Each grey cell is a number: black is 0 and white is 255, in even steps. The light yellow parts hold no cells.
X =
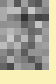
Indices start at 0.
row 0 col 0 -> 133
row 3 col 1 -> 147
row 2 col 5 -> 68
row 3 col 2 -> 145
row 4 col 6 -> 157
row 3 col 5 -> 196
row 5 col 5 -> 189
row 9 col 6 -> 150
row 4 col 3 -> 142
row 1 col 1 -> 189
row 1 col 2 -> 190
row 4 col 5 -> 114
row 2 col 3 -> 51
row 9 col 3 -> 139
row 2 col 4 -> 100
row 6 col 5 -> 153
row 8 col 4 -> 90
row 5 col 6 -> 148
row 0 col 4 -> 103
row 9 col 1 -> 74

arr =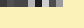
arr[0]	59
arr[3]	70
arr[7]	77

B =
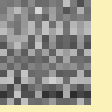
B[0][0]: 122
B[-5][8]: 91
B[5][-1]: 96
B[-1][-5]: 103
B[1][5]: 214
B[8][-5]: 101
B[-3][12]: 117
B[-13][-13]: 135
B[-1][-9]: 110
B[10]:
[86, 181, 99, 196, 105, 112, 110, 157, 91, 98, 95, 177, 90]
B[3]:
[168, 128, 117, 150, 184, 117, 193, 111, 177, 112, 181, 157, 180]
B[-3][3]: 73
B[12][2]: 149
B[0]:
[122, 117, 129, 105, 138, 105, 107, 125, 115, 190, 123, 79, 126]
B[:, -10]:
[105, 147, 151, 150, 156, 173, 133, 93, 114, 99, 196, 182, 73, 81, 191]
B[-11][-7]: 193
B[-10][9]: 104
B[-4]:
[188, 193, 73, 182, 157, 108, 178, 206, 186, 109, 186, 181, 178]
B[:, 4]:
[138, 119, 107, 184, 183, 97, 93, 168, 97, 131, 105, 157, 106, 79, 110]
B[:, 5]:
[105, 214, 121, 117, 135, 171, 194, 113, 108, 117, 112, 108, 125, 165, 106]
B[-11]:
[188, 162, 116, 156, 183, 135, 193, 163, 192, 116, 190, 162, 186]
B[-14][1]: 157
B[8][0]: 99
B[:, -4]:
[190, 84, 135, 112, 116, 104, 102, 156, 165, 134, 98, 109, 164, 172, 101]
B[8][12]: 103
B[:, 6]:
[107, 129, 97, 193, 193, 84, 94, 161, 96, 135, 110, 178, 99, 50, 120]
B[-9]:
[85, 145, 187, 133, 93, 194, 94, 141, 90, 102, 80, 146, 80]
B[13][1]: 77
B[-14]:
[119, 157, 186, 147, 119, 214, 129, 157, 121, 84, 111, 175, 112]

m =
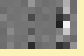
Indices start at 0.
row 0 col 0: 115
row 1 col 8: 85
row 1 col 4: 116
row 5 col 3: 113
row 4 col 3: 117
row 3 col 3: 117
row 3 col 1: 122
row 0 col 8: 121
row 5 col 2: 115
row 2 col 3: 122
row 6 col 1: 132
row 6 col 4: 44
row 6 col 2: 112
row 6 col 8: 49
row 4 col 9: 199
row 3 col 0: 114
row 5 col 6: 127
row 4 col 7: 114

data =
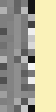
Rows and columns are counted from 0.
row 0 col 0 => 127
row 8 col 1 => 131
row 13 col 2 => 143
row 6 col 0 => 113
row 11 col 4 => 237
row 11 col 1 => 131
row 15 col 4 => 19
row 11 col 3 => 123
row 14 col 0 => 127
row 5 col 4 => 196
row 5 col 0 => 127
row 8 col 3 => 191
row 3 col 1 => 131
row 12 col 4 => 106
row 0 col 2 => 100
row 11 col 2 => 143
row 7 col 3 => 88
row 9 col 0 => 80
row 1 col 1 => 131
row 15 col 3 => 199
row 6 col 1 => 131
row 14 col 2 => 170
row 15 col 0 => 154
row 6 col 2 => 143
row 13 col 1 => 129
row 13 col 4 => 136

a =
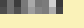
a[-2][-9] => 67
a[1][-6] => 119
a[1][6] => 124
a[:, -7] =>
[60, 80]
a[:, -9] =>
[67, 77]
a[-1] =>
[77, 111, 80, 119, 157, 132, 124, 171, 69]

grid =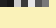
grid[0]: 32
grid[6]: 121
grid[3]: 58
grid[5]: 83

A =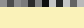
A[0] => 144
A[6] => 14
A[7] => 197
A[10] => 99

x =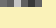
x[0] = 112
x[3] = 96
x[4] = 56

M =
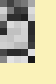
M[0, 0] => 104
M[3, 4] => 44
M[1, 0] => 210
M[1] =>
[210, 122, 57, 65, 219]
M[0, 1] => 65
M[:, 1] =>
[65, 122, 46, 218, 192, 195, 203, 42, 227]
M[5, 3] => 209
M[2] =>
[178, 46, 46, 33, 204]
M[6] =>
[207, 203, 186, 184, 60]
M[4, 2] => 192
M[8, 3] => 221

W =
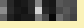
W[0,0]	104
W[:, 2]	[20, 25, 19]
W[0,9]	79
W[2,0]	97
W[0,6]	29
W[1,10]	73
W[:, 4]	[42, 41, 27]
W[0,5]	133
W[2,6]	71
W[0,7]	23
